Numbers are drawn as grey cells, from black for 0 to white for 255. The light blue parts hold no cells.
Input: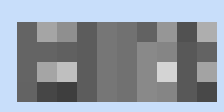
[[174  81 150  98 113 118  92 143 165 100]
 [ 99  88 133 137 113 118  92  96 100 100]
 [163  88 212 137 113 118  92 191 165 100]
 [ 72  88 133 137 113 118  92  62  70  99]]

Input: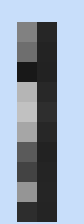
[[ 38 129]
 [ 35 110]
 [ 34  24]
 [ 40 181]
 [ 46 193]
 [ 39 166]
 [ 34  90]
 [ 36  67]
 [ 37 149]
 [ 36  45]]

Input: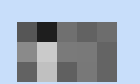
[[109  98 112  30  86]
 [100 121 122 202 138]
 [100 120  96 192  98]]

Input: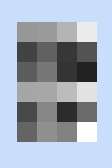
[[236 180 154 151]
 [ 83  55  97  67]
 [ 33  52 119  93]
 [226 188 167 166]
 [107  44 134  73]
 [254 130 143 100]]

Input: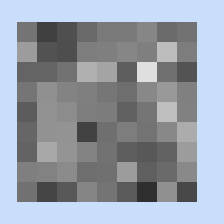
[[114 107 134 122 122 105  79  64 116]
 [125 189 127 134 127 125  78  82 156]
 [ 83 112 223  94 164 176 114 100 100]
 [128 153 136 110 118 127 131 144 117]
 [129 190 117  97 124 126 140 146  92]
 [172 136 115 125 111  66 147 146 102]
 [156  98  88  94 114 131 148 168  99]
 [137 106  95 156 112 110 139 130 127]
 [ 72 144  47  90 116 133  88  69 113]]

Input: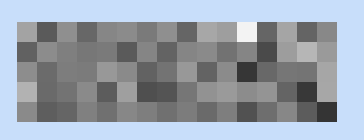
[[136 100 165 101 243 158 167 101 143 122 139 134 103 143  90 163]
 [154 182 157  74 133 114 138 133  99 133  90 122 119 127 140  97]
 [166 116 118 104  54 139  99 152 115  98 138 152 123 125 107 141]
 [167  56 100 148 140 154 146 118  84  79 159  92 138 115 106 178]
 [ 52  92 135 110  81 126 106 124 112 126 135 112 128 101  94 138]]
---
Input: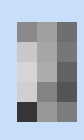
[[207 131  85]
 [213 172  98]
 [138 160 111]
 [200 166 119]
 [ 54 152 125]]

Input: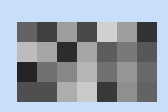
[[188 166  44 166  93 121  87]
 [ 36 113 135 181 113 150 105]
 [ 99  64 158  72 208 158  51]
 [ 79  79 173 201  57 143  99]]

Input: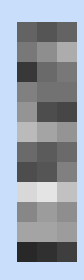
[[ 40  48  62]
 [148  77  70]
 [ 99  85  99]
 [106  91 106]
 [128 114 114]
 [ 56 106 120]
 [ 77  85 128]
 [135 156 142]
 [186 164 148]
 [164 164 156]
 [120 142 172]
 [216 228 193]]

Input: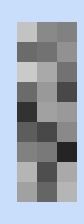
[[129 121  36]
 [107 153  72]
 [202 169 114]
 [195 137 129]
 [ 93  72 137]
 [107 114 145]
 [ 50 161 153]
 [181  78 169]
 [161 101 181]]

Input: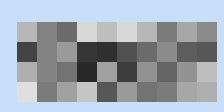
[[183 131 107 216 190 216 183 123 167 139]
 [175 131 115  40 161  60 146 100 146 190]
 [ 67 131 154  54  47  81 107 139  93  87]
 [223 123 161 197  87 154 115 123 167 175]]

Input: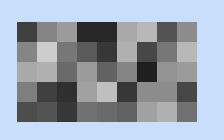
[[126  63  47 161 191  55 140 140  71]
 [ 77  83  55 113 106  98 161 176 113]
 [169 176 106 155  98 133  31 147 155]
 [133 205 119  90  55 176  71 119 184]
 [ 63 133 155  39  39 169 184  83 140]]
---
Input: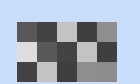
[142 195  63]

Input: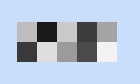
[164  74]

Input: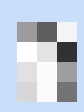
[245 227 225]

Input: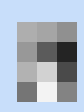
[144  91 178]

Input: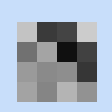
[204  16 138 163]

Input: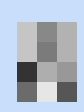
[178 123  51]
